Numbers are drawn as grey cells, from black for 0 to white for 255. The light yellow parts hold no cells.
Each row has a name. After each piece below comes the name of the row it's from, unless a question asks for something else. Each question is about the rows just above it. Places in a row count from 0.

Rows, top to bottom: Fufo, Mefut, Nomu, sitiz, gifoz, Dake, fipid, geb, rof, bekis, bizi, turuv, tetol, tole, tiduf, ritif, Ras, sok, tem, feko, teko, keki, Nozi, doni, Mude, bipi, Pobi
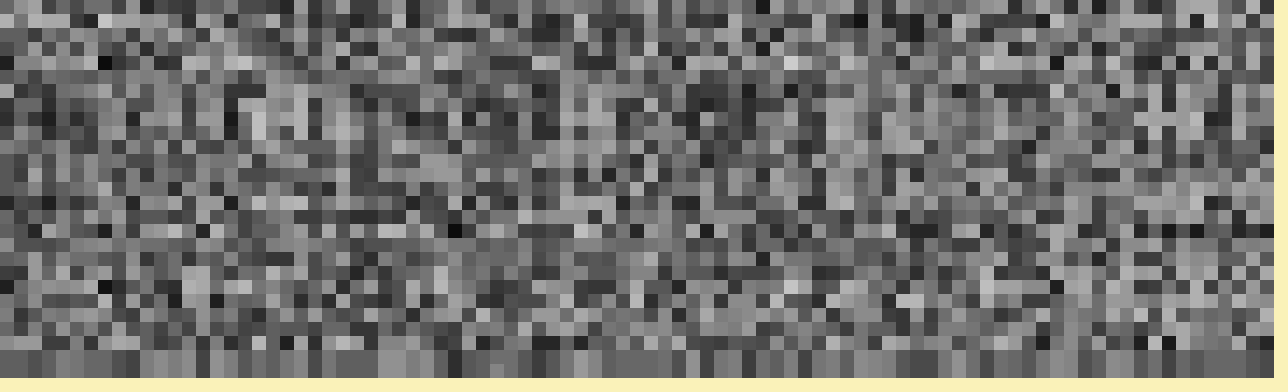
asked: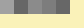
bekis
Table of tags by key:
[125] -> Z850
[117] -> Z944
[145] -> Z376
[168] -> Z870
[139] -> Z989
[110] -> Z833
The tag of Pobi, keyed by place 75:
Z989
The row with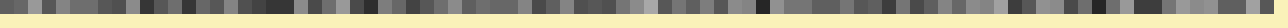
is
tem
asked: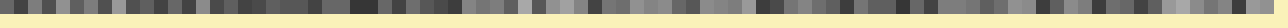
doni
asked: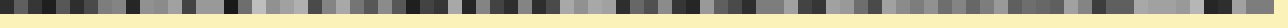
rof
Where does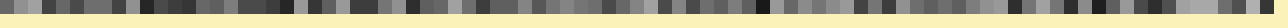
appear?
Fufo

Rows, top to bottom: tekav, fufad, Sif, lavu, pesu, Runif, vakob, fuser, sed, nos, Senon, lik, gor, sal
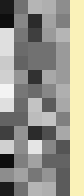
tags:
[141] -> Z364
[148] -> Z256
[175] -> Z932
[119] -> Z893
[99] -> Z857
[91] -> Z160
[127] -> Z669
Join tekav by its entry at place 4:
Z364
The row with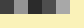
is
nos

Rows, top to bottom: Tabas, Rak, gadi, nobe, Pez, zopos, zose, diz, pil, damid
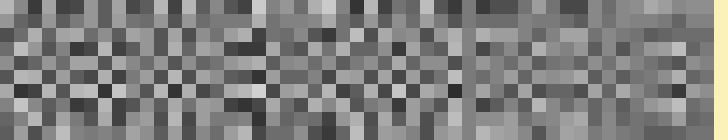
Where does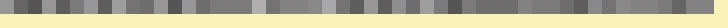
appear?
Rak
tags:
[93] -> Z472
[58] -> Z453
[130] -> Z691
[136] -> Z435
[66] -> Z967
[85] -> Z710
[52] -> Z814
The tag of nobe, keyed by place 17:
Z453
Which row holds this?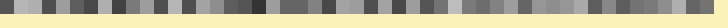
zopos
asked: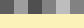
pil
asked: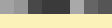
nobe

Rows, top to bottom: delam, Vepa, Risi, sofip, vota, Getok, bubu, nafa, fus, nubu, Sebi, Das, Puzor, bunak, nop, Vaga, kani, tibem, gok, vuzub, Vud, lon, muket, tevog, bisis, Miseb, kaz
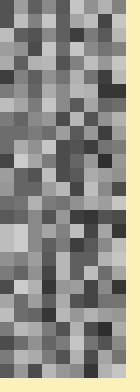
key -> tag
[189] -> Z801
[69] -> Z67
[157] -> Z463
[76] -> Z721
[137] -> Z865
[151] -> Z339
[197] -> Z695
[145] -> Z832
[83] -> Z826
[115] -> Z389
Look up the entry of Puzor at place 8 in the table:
Z832
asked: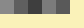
Risi
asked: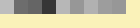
muket
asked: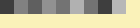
Getok
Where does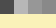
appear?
kaz
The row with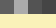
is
lon
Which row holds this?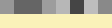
bunak

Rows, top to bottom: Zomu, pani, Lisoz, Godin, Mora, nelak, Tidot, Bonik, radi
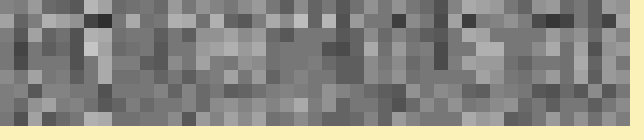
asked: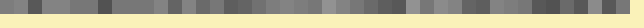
Tidot
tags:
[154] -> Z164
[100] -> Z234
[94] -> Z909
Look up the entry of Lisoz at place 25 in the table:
Z234
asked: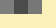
Godin
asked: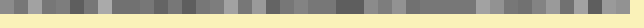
nelak
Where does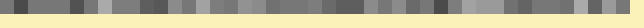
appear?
Mora
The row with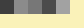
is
pani

